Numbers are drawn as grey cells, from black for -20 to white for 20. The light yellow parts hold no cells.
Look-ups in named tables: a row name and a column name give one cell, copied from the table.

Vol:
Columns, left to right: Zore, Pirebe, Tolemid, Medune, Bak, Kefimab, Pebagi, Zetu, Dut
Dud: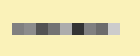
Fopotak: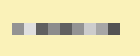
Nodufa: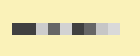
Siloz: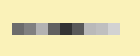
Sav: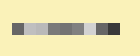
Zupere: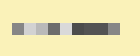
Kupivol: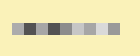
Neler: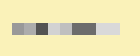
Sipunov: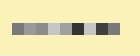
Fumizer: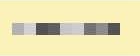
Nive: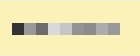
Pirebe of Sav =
10
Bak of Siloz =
-12
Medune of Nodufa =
-4
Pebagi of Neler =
-3
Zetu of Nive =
7
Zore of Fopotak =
3
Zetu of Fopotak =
6
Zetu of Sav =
-4
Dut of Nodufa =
14
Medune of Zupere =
-3
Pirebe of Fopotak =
15
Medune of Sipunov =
11
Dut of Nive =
4
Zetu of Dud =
-3
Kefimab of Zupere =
-8
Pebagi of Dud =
0
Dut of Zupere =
1
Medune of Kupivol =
-7
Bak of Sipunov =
5
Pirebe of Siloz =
0
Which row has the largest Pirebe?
Fopotak

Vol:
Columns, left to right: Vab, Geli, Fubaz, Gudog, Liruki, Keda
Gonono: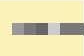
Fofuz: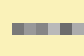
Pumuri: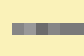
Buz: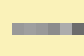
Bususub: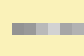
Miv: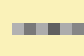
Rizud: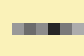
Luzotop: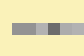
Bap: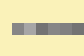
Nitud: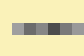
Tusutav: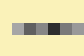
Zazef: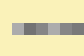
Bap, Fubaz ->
-2
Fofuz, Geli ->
4
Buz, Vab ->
4
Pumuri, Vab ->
1
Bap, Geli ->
6
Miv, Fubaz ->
7
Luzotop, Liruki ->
7
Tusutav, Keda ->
4
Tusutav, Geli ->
-5
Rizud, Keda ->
7
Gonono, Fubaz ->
-4
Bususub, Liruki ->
6
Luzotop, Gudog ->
-3
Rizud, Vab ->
4
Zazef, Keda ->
-1

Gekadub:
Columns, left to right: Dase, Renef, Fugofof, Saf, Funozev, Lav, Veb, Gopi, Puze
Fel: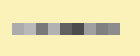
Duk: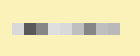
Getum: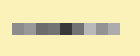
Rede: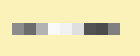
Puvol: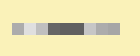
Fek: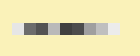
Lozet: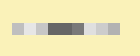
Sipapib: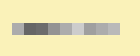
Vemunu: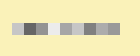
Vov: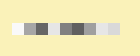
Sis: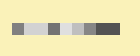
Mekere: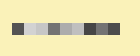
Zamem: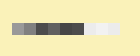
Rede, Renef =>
-3
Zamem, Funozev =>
-9
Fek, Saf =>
9
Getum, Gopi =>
3
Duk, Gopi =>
10
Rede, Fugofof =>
8
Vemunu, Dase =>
11
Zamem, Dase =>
4
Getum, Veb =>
9
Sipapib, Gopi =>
7
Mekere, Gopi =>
-2
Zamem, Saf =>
-5
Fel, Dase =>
7
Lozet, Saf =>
-4

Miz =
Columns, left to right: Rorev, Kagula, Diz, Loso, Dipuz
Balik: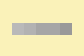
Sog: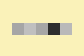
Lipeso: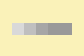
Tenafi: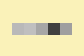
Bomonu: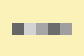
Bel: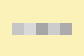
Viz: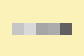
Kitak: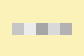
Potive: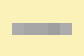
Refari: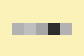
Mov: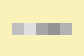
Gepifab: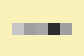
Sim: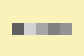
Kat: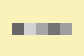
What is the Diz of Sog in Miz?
6
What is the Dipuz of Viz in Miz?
-5
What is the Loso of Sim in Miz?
0
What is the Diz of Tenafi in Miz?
6
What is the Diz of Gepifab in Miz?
6
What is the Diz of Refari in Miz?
6
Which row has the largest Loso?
Kitak

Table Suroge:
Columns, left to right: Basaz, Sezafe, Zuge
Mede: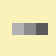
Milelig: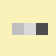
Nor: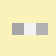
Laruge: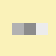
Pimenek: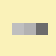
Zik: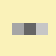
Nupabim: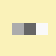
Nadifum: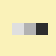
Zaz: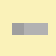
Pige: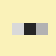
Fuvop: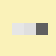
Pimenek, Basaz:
10
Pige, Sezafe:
-14
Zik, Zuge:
11
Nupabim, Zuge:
19
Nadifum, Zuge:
-13
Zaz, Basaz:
5
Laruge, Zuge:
17
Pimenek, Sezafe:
8
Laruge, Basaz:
8

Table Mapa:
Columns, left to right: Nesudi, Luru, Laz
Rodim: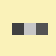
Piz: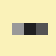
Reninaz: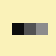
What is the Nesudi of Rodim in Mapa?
-10
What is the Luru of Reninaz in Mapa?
-7
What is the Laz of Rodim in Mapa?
-7
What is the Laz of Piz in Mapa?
-7
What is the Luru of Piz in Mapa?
-15
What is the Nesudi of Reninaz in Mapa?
-18
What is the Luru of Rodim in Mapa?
11
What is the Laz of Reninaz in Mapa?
2
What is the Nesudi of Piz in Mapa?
4
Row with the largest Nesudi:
Piz

